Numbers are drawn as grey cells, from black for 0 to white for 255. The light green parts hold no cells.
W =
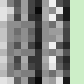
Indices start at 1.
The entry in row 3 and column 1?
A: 227
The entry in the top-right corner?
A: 52
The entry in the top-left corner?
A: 212
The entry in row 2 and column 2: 212
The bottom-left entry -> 227
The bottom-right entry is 24
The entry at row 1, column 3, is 83
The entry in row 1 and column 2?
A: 126
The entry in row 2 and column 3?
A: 98
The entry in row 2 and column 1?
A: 227

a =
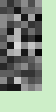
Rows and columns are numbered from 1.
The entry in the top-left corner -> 110
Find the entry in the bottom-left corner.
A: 39
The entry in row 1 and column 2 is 52
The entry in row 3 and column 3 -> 183
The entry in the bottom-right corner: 154
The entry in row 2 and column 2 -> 79
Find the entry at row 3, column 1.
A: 139
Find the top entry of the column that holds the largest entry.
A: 94
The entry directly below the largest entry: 183
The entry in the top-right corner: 154

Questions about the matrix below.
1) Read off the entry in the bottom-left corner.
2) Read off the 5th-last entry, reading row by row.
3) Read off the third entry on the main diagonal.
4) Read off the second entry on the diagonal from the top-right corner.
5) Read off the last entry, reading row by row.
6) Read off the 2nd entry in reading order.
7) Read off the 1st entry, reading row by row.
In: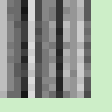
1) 177
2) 50
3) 107
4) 177
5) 75
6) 120
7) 190

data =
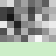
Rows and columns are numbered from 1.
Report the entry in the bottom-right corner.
162
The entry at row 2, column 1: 65
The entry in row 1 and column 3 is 120
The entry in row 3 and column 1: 65
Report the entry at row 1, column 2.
220
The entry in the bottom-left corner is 120
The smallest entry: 21
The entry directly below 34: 80
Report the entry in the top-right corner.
204
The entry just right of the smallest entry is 106
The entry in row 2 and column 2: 50
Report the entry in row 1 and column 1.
190
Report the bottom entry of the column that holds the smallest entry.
133

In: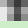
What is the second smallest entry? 72
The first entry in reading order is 179
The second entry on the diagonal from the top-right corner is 86
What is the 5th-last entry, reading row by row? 166

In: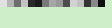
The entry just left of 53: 194
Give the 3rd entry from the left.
109
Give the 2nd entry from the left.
180

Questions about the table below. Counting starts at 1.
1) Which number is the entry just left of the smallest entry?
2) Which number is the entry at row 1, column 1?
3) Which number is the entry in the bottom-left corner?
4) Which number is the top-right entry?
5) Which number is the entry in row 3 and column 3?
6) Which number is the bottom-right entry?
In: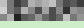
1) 177
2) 192
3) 135
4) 61
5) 34
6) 148

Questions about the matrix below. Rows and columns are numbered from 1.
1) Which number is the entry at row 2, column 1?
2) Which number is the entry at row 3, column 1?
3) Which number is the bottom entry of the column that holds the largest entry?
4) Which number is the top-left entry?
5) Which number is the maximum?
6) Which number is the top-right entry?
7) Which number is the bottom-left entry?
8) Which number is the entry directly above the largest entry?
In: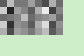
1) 204
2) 108
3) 189
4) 92
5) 236
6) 108
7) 175
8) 76

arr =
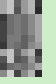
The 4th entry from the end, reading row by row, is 68
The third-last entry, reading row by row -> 137
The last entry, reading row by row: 42
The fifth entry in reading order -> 181
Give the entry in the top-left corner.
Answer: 167
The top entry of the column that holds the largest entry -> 195
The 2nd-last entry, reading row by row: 181
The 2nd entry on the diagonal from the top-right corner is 181
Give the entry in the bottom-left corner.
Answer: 137
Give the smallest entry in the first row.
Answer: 56
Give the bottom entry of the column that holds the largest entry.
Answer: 207
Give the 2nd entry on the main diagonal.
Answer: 195

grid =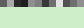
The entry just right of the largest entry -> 82
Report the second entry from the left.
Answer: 170
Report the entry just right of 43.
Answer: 31
